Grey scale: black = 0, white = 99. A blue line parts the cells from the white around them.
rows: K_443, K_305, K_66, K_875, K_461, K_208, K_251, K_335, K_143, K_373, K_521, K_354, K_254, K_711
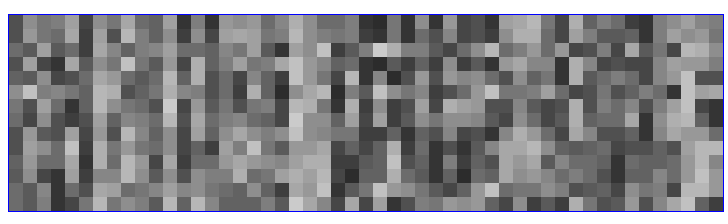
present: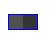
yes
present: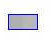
yes
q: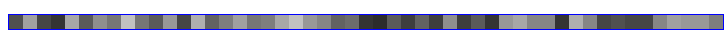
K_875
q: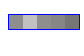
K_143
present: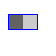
no
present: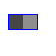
yes

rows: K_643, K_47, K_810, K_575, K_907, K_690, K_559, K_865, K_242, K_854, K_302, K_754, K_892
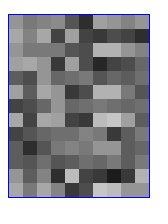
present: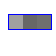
no
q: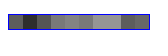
K_854
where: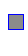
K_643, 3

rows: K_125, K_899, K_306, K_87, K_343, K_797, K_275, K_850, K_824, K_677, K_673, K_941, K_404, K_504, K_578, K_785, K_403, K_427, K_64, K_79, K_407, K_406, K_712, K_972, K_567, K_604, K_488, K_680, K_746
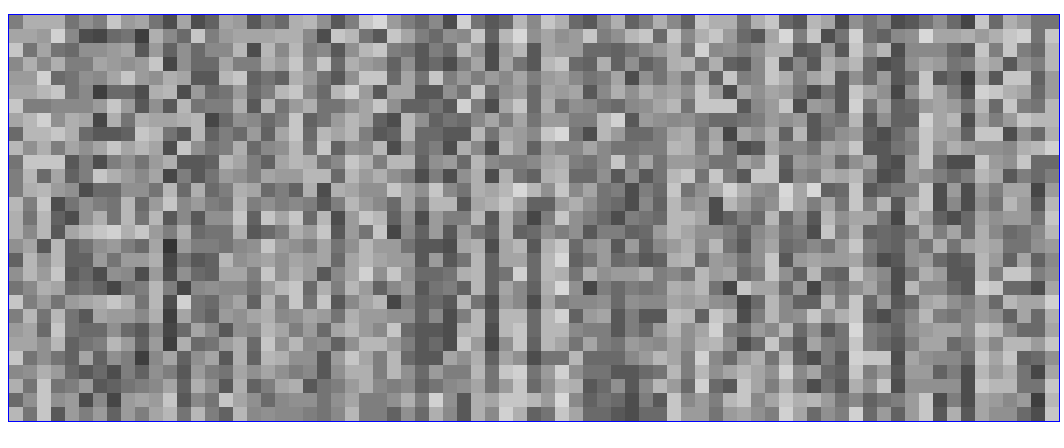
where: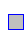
K_406, 47
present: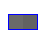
yes

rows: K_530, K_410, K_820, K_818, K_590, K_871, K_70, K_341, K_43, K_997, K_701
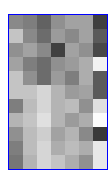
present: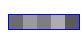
yes
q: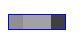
K_530
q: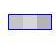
K_871
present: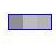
no
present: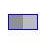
yes
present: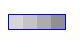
yes

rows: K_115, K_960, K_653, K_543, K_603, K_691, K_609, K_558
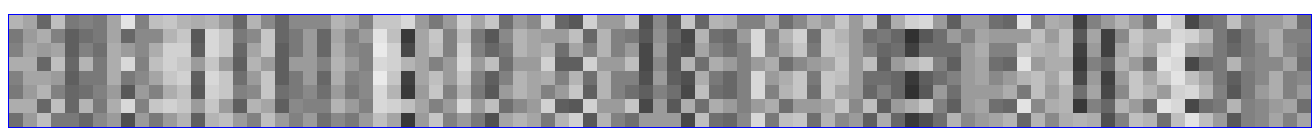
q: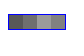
K_960
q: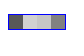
K_691
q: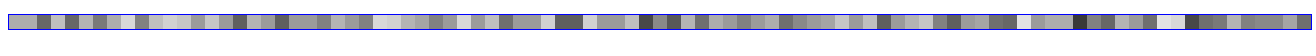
K_543
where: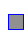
K_960, 46

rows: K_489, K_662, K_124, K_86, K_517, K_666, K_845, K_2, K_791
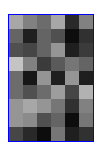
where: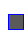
K_86, 3
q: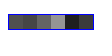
K_124
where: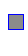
K_2, 1
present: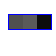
no
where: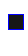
K_517, 1

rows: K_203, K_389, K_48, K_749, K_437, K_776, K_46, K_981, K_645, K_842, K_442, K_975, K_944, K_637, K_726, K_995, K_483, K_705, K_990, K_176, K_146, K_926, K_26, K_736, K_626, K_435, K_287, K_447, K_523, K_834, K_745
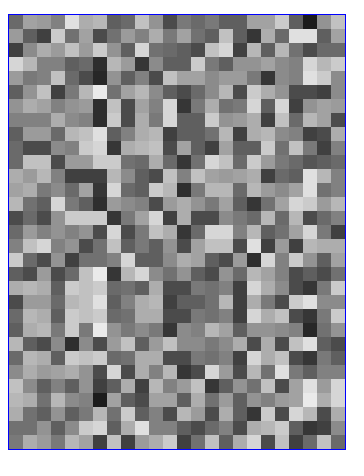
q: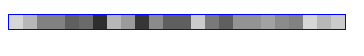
K_749
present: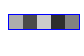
no
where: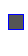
K_442, 21
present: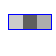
no

